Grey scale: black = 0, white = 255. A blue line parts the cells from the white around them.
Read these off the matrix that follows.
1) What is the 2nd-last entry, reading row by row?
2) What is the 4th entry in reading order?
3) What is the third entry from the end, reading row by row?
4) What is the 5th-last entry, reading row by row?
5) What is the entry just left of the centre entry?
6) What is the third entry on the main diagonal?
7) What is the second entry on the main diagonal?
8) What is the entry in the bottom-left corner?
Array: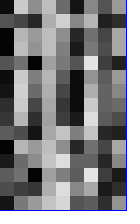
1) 46
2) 189
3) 92
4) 214
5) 167
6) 154
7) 70
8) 20

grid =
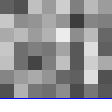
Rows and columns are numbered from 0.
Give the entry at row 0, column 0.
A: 96
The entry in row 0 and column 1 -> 81
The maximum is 236
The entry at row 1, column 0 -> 199
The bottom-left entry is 81
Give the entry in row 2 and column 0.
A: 170
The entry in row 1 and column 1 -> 141
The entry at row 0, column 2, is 192
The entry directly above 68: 127
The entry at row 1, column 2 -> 148
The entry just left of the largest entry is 178
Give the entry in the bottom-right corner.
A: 88
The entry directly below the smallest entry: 141
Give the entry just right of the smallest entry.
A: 133
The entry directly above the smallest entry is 127
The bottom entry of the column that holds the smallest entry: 75
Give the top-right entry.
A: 156

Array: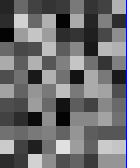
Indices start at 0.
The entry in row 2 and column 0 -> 3
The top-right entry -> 177
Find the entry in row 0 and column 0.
37
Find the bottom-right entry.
149
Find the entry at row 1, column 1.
210
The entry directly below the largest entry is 78
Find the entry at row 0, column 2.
66
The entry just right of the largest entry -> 157
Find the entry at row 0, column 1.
105
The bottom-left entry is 44
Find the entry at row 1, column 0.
44
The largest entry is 224
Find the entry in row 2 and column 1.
157
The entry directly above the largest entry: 99
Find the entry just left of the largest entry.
113

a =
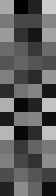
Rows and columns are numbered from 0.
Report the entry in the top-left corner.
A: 169
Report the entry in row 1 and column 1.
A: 71
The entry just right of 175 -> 8
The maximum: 202
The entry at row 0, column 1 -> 0
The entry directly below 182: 115
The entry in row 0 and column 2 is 34
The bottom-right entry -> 15
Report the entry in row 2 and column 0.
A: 155
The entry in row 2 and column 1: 49

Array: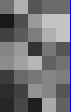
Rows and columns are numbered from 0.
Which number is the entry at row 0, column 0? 113
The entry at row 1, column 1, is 78
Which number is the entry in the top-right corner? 106
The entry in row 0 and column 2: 85
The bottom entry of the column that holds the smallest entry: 38
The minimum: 25
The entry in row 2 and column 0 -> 65

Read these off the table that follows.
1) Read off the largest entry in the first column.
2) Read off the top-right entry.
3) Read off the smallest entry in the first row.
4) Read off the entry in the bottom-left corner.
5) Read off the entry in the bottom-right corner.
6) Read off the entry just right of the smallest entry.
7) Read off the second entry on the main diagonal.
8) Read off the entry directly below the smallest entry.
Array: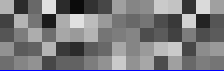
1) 180
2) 160
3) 11
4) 110
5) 117
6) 50
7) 180
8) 224
